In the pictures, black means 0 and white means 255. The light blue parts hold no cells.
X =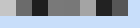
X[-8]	197
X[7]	86
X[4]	120

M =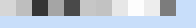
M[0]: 214
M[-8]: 165

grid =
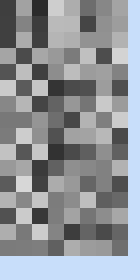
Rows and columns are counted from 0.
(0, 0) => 63
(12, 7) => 104
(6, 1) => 182
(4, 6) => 160
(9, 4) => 74
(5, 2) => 197
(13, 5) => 117
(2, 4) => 175
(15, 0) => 123
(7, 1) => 120
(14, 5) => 100
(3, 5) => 192
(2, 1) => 172
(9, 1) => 87
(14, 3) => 132
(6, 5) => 117
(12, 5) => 190
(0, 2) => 43
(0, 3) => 206
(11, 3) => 172
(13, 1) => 203
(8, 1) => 205
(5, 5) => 80
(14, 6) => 74
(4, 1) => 190
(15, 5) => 156
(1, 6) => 144
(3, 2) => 167
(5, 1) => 91
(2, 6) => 146
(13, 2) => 56
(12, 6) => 95
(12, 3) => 124

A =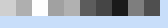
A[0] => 207
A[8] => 126
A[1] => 175

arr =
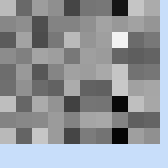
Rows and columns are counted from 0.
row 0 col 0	187
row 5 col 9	166
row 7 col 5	165
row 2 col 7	242
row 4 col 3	133
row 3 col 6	155
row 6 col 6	116
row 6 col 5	117
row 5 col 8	161
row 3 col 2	164
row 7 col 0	131
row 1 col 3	131
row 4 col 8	114
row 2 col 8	107
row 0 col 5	117
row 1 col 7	152
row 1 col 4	131
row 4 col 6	169
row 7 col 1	136
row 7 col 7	131
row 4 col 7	197
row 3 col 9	99
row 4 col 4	161
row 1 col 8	162
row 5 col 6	96
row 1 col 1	142

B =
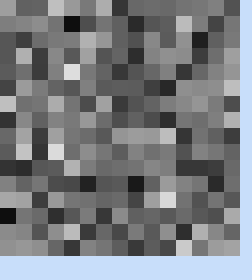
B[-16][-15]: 158
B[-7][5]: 141
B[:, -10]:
[121, 78, 177, 161, 120, 128, 76, 152, 108, 141, 124, 34, 113, 123, 58, 130]
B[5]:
[68, 155, 123, 99, 86, 128, 90, 93, 92, 63, 40, 143, 138, 142, 190]
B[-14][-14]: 63
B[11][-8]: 89
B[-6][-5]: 126
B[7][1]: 136
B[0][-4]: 115
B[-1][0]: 145
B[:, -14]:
[97, 132, 63, 176, 111, 155, 112, 136, 163, 195, 44, 99, 162, 117, 133, 151]
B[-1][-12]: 102
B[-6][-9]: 105
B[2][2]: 109
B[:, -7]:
[104, 42, 81, 45, 84, 92, 83, 97, 156, 130, 115, 25, 69, 96, 122, 57]
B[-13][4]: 88
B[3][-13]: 61
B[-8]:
[104, 163, 60, 160, 118, 108, 88, 149, 156, 153, 189, 53, 114, 96, 61]
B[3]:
[86, 176, 61, 136, 88, 161, 84, 100, 45, 131, 144, 140, 61, 110, 159]
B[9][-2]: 118
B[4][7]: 56
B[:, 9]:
[108, 85, 136, 131, 103, 63, 99, 76, 153, 112, 134, 97, 159, 102, 89, 92]
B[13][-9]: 55
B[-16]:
[158, 97, 99, 191, 153, 121, 173, 54, 104, 108, 105, 115, 119, 128, 82]
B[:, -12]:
[191, 115, 121, 136, 128, 99, 172, 130, 160, 219, 91, 76, 153, 47, 142, 102]
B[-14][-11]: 124
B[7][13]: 127

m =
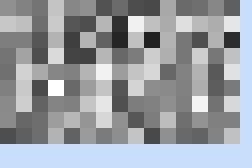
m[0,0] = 144
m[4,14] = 225
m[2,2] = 86
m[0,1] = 130
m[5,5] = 157
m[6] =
[138, 206, 99, 132, 128, 197, 230, 80, 125, 129, 143, 127, 244, 114, 216]
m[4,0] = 112
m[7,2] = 110
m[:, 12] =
[111, 186, 79, 206, 178, 174, 244, 147, 99]
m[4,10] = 103
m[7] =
[139, 103, 110, 157, 183, 149, 215, 145, 87, 125, 189, 111, 147, 128, 128]
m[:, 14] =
[95, 230, 44, 193, 225, 122, 216, 128, 193]
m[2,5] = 180
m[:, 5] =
[144, 78, 180, 66, 180, 157, 197, 149, 155]
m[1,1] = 191
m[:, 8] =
[77, 241, 193, 124, 196, 212, 125, 87, 196]
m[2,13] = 178
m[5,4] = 105
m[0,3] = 196
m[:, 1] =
[130, 191, 126, 163, 210, 201, 206, 103, 95]
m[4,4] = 129
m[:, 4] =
[135, 86, 63, 68, 129, 105, 128, 183, 98]
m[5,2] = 75
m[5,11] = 129
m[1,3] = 202
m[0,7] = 107
